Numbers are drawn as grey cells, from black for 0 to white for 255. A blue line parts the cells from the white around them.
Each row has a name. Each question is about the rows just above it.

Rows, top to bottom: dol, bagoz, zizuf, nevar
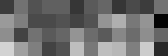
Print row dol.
[ 60 114  82  96  96  54  90 102  54  74  60 114]
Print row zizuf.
[142  67 114  90 102 148 108  90 135 108 142 102]
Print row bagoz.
[154 127  74  74  82  67  82 148 175 120 148   4]

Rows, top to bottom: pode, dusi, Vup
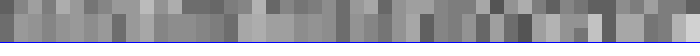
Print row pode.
[ 96 133 159 125 173 153 117 133 153 153 187 147 173 109 109 103 125 133
 179 103 133 117 125 141 109 153 167 103 147 159 159 133 125 125 167  84
 147 173 125  96 133 117  96  96 141 125 159 125 125  96]
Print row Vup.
[109 153 147 133 147 153 141 153 109 153 167 133 141 141 133 125 109 167
 173 159 159 141 147 141 109 147 133 117 147 167  96 133 125 147 103 159
 109  84 159 179 147 117 194  96 167 167 117 125 179 209]
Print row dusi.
[109 153 147 133 147 153 141 153 109 153 167 133 141 141 133 125 109 167
 173 159 159 141 147 141 109 147 133 117 147 167  96 133 125 147 103 159
 109  84 159 179 147 147 194  96 167 167 117 125 179 209]

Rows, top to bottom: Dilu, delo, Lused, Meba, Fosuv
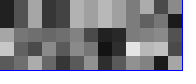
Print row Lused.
[166 118 111 104 111 130  74  33  40 124 130 138  82]
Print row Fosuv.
[ 90 111 172 104  54  90 145  46  90 145 130  27 166]
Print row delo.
[ 33  82 166  54  67 178 160 184 160 124  97 118  27]
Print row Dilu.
[ 33  82 166  54  67 178 160 184 160 124 172  74 138]

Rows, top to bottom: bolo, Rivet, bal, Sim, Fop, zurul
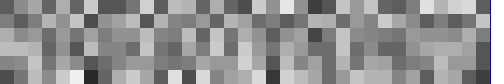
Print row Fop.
[133 139 196 117 167 139  85 109 133 153 153 125 117 125 167 153 153 209
 167  85 188 133 161 109 180 117 167 161 109 125 133 188 153 153  85]
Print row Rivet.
[125  93 125 180 146 196  77 146 161 188  85 180 133 125 153 101 180 161
 109 125  93 117 180 174 109 153 133 203 167 139  93 125  93 117 196]
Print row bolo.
[ 93 139 167 101 174 101 203  85  85 117 209  93 188 180 101 174 101  77
 203 146 231 146  63  85 196 153 196 101  93 125 224 180 209 217  93]
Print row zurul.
[ 77 117 188 139 203 239  41 101 174 203 167  93 224  77 217 133 161 174
 217  55 209 188 167 109 153 196 180 180 133 161  93 180 167  93  63]
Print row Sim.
[188 188 180 101 146  85 188 133 133 109 196 117 101 167 125 203 109 203
 153 117 174 153 109 109 196 109 139 101 101 146 167 174 174 161  85]

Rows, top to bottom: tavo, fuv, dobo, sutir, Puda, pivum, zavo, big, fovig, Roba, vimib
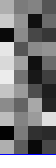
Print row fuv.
[202 147  16 107]
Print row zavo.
[196 155  78  30]

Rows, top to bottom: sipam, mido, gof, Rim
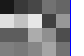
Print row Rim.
[127 121 135 165 114]
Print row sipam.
[ 24  57  71 114 101]
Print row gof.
[ 93  93 172 143  77]

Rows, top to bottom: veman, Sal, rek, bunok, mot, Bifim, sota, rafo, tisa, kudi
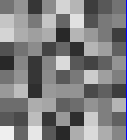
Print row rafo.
[109 109 173 166  96 109 147 127 181]
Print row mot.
[ 40 134  54 134 218  88  67  96 147]

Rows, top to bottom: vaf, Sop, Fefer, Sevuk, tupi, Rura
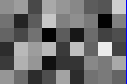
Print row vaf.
[143 157  72 169 150 136  92  85 206]
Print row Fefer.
[100  72 114   2  92  23 108  65  78]
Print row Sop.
[114  36  92 199 128 143 122   2 128]
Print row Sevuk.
[ 44 185 157 185  58 191 100 235  65]

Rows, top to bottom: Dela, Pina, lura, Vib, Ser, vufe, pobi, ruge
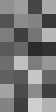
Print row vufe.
[ 96  89 199 103]
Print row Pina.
[ 83 139 131  56]
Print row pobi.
[163  75 139  63]
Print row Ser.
[109 191 125 151]
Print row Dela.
[145 157  69 169]

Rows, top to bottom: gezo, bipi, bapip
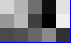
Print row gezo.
[212 180 110  14 226]
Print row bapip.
[ 74  81 103 138  49]
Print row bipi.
[152 186  62   1 239]

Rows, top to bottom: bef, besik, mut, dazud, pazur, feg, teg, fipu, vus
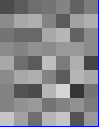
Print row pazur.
[168 110  91 190 123 175  68]
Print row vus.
[198 161 110 182 198  83 153]
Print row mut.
[116 104 104 168 182  98 139]

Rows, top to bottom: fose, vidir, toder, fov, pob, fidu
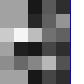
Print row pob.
[141 105 134 183  82]
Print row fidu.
[162 162  24  70  46]
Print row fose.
[162 162  24  89  46]

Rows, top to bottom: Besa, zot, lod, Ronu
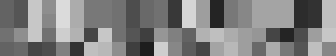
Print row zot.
[ 99  85 199 135 219 172 120 120 113  77 105 113  56 213 158  36 120 135
 164 164 164  44  50 191]
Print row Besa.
[ 99  85 199 142 219 172 120 120 113  77 105 113  56 213 158  36 120 135
 164 164 164  44  50 191]
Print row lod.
[113 142 199 113 206 178  69 199 113  85  63 150 128  99 178 191 172 158
 150  69  36  77 158 199]

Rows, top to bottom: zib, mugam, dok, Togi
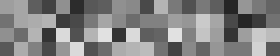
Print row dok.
[144 108 180  52 218  81 180 225  52 218  94 100 225 129 196 158  52 158
 202 188]
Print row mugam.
[114 166 172 180  59  73 121 166 137 108 129 129 158 150 202 166  73  37
  59 114]
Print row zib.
[158 166  94  66 144  44  88  94 144 137  73 180 121  81 121  94  37 150
 121 100]

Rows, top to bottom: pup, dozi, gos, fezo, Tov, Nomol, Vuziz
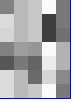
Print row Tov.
[ 86 121 100 235 178]
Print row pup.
[129 185 200 250 121]
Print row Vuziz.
[219 185 200 250 121]

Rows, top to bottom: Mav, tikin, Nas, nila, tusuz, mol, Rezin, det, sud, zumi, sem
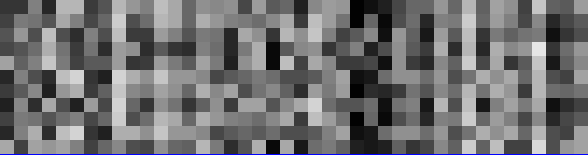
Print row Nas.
[ 84 150  78 190  78  45 128  78 190  59  59 156 128  84 122 115  39 168
 144  53 182 144 197 128  65  90 136  16 150  97  24 156  90 190  53 122
  97 115 122  16  53  78]
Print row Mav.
[ 53  53 128  39 182 182  59  84 182 150 128 190 168 103 144 136 144  71
 156  90 103  32 136 156 150   2  16  32  71 103 103 150 103 182  97 162
 144  65 197  97  90 156]
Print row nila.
[ 71  84 109 174 115  59 115  45 156 144  45  90  53  45 128 109  39 122
 174   9  90 136 144  53  90 128  32  78 144  90  59 174  45 182  39 174
 136 150 230  53 109 150]
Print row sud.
[ 65 122 115  84 109 128  71 103 204  78 109 182 168 103 174 150 128 122
 109 136 168  59 190 156 115   2 103   9  78 109  39 128 122 204 103 156
 128  71 136  39  71  90]

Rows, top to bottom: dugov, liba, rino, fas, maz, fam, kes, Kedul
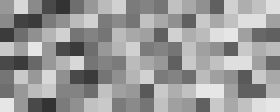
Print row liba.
[138  66  59 123 144 187 209 123 138 117 193 168 144  96 201 168 193 223
 223 160]
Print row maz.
[ 73  59 104 152 181 216 117 131 123 187 168 152  96 201 168 193 223 223
 160 104]
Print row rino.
[ 59 110 144 181 209 117 131 117 187 168 160  96 209 174 187 223 230 160
 104  96]
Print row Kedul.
[230 152  73  51 123 144 193 201 123 138 117 193 160 152  96 201 168 193
 223 230]

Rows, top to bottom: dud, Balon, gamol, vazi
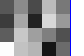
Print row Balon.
[ 60 167  34 215 153]
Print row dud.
[ 87 139  74 187 120]
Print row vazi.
[253 194 181  21 107]

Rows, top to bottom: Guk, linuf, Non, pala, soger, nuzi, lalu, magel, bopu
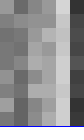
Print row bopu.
[120 100 140 173 207  57]
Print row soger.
[120 134 173 165 207  84]
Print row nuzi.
[146 106 140 165 207  64]
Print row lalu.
[128 114 173 173 199  70]

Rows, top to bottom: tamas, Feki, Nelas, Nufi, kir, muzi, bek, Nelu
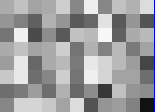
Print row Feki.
[149 129  96 177 149  89 103 226  89 149  83]
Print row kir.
[157 232 103 171 185 122 232 213 185 157  69]
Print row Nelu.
[135 213 213 200 163 220  83 149 157 129  17]
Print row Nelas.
[116 239  75 141  89 193 185 247  96 171 185]

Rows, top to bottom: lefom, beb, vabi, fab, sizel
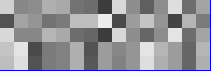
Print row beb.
[ 82 163 149 115 123 189 189 236  74 156 196 149  67 181 123]
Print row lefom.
[209 135 141 175 169 115 109  60 216 141  95 141 222 109 163]
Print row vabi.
[216 135 135 181 169 109 102  60 216 141 102 141 228 109 163]
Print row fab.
[196 228  74 123 129 175  82 156 135 149 228 181 156 102 181]

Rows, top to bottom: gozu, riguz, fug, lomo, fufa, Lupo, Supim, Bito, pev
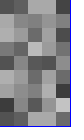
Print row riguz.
[169 135 128 148 128]
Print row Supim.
[161 141 128 175  60]

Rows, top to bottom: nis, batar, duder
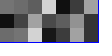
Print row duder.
[108 116 211  23  60 162  52]
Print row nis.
[116 108  94 211  16  60 162]
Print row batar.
[ 16  67 162  74  94 146  52]

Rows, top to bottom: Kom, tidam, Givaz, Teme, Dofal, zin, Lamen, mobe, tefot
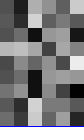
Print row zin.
[ 81 109  16 151 159 151]
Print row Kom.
[ 81  29 175 145  95 203]

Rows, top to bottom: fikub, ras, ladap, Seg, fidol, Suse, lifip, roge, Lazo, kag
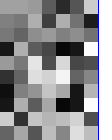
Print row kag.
[100 167  85 189 134 222 189]
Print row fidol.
[154 120 229  78 216  71  78]
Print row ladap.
[120 100 142 154 128 142 114]
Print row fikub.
[161 161 154  92  42  85 204]
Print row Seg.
[ 22 175  92  71   8  22 252]

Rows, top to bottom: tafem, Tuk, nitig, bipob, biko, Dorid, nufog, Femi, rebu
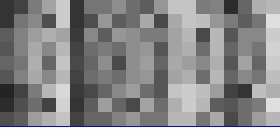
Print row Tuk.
[ 52 117 136  79 204  52  79 150  93 109 169  73 169 196 190 150 123  93
 117 223]
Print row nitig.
[ 93 129 157 175 163  58 136  93 150 142 123 123 163 183  73 183  86 136
 136 204]

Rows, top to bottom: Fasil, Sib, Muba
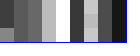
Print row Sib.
[ 62  90 104 188 255  56 188  76  22]

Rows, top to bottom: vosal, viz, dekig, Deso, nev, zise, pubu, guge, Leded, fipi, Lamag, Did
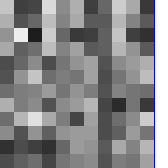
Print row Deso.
[169  96 110 189 131 161  90  96 182 147  90]
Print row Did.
[ 76  96 110  69 117 131 139  82 125 117 161]
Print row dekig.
[147 237  29 204 103  57  63  96 196  63  49]
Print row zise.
[ 82 147 196 110 125 117 161  76 117 147 189]
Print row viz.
[175  82 103 189 131 169  90  90 182 131  90]
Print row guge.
[175 125 139  82 139 155 182  69  43 117  57]

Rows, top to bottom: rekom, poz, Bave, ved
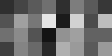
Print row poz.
[ 83 160 119 229  27 210  75 189]
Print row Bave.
[112 139  83  20 146 160  98  98]
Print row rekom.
[ 47  69  90 112  47 125  90  55]

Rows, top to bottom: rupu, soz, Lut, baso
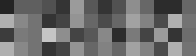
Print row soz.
[176 136 115  52  68 148 103  75 103 162 130  75 176 115]
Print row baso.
[176 136 115  52  68 148 103 130 103 162 130  75 176 115]
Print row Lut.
[ 60 122 115 197 142  68  88 136  44 122  68 155  52 109]

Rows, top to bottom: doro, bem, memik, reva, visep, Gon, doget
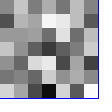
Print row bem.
[ 81 181 165 245 233 189  89]
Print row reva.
[197 145  95  58  95 125 204]
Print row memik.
[153 153 159 110 225 110 189]
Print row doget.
[212 165  73  13 212  89 251]
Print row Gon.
[118 131 103 204 145 173 137]

